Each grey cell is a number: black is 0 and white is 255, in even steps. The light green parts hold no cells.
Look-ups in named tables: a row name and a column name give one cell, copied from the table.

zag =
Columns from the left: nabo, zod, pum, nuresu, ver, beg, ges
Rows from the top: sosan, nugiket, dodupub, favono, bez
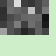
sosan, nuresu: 62
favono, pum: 125
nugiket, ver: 193
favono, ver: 111
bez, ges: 68
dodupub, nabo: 49
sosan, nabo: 66
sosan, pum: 220
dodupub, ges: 19
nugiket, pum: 102
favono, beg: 94
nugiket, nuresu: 91
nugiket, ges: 120
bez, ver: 55
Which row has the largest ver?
nugiket

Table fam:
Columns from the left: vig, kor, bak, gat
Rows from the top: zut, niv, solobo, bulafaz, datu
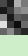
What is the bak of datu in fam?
69
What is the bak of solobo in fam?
92
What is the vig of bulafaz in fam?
223
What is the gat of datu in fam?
37
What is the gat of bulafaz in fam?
106
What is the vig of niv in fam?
25
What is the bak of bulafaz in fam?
12
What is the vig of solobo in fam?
135

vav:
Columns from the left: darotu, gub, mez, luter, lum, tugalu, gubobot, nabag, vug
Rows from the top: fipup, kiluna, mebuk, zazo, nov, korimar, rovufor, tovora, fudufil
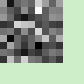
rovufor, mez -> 105
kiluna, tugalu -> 250
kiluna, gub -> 92
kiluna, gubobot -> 93
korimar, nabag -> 93
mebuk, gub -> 106
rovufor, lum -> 100
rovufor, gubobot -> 70
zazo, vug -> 58
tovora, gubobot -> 92
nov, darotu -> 114
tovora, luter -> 24
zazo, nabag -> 66
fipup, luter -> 118
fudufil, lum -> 120
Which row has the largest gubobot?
korimar

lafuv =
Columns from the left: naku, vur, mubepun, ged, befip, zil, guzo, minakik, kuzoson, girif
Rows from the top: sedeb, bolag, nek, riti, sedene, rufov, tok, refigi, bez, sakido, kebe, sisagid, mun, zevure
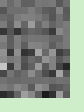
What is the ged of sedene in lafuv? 88
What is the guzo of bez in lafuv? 147
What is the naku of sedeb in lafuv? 127
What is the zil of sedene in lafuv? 97
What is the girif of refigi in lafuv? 82
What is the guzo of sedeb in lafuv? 117
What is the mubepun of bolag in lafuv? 110
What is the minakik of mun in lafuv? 85
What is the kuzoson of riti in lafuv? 114
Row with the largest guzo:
bez

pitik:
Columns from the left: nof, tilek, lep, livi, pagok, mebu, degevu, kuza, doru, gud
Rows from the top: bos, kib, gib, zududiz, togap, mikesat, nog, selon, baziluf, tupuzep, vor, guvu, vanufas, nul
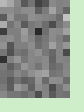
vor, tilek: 111
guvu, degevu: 106
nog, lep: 128
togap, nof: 62
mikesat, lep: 127
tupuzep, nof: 122
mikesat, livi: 149
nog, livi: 128
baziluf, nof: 49
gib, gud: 194
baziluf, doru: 133
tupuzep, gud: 133
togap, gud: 161
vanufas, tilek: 93
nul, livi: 109
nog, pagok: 141
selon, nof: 118
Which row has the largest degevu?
vor

